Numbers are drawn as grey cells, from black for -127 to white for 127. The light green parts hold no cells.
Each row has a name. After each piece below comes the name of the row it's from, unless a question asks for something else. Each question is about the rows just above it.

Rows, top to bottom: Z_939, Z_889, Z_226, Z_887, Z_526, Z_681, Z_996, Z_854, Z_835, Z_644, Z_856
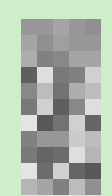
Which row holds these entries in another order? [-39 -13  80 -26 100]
Z_996
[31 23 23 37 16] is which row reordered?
Z_889
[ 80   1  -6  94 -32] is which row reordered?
Z_887
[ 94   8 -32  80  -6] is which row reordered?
Z_681
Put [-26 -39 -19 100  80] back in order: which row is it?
Z_644

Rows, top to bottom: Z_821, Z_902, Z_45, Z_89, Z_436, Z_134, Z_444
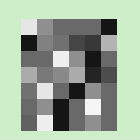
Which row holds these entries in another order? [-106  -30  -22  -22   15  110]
Z_444
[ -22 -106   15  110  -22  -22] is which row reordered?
Z_45
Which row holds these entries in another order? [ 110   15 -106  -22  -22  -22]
Z_45
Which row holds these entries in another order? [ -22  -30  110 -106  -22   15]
Z_444
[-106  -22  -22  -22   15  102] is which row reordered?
Z_821
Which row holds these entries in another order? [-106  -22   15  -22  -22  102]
Z_821
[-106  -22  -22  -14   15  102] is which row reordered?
Z_436

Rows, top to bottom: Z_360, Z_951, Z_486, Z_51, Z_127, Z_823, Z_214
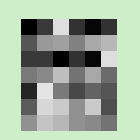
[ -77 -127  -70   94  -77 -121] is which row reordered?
Z_360
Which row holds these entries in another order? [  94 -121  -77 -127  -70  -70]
Z_486

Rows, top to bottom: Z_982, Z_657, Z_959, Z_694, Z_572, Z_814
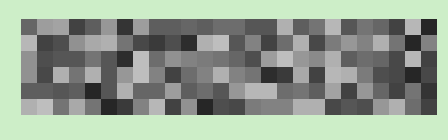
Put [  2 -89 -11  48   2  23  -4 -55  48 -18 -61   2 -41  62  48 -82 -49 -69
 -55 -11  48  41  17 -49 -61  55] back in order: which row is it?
Z_657
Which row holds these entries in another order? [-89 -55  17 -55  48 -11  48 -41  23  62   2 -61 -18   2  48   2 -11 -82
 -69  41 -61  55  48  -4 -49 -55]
Z_694
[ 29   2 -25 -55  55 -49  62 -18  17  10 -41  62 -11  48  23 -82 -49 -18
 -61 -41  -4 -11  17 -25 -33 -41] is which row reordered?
Z_959
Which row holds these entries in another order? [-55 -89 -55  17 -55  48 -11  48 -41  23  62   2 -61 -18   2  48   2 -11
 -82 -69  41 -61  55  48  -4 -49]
Z_694
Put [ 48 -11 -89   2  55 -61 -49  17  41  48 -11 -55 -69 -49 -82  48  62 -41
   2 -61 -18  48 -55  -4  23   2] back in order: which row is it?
Z_657
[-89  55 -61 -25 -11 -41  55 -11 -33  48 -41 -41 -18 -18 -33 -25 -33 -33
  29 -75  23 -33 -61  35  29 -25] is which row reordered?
Z_982

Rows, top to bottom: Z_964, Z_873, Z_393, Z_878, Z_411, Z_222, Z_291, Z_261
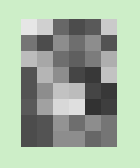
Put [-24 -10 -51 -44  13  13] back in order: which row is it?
Z_261
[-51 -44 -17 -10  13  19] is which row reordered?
Z_291
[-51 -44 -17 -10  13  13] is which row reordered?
Z_873
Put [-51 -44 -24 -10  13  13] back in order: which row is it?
Z_261
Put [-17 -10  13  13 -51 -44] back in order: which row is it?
Z_873
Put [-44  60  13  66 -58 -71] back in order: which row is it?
Z_411

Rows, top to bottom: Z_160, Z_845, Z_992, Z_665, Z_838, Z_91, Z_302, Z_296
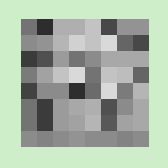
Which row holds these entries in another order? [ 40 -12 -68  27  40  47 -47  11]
Z_91
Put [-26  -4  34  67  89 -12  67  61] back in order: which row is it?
Z_665
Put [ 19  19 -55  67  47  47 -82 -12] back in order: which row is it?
Z_160

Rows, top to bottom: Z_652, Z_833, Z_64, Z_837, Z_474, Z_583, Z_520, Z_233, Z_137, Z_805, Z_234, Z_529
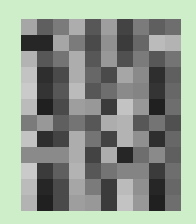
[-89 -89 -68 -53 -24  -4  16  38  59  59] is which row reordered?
Z_234
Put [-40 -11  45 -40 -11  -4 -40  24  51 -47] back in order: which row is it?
Z_64

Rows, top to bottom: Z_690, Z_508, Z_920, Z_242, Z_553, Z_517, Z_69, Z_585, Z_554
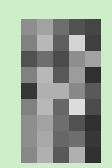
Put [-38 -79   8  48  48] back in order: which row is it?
Z_554
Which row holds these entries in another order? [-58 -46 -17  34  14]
Z_690
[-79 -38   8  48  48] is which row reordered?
Z_554

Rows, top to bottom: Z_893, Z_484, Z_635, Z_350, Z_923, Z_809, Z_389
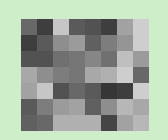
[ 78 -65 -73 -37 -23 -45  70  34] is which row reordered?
Z_923
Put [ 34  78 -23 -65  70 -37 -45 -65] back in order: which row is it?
Z_893
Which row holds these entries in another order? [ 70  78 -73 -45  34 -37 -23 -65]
Z_923

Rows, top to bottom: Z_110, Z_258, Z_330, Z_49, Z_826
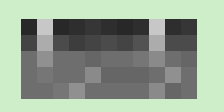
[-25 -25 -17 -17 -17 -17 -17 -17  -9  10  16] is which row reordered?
Z_330
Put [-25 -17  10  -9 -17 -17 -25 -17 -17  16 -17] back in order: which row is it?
Z_330

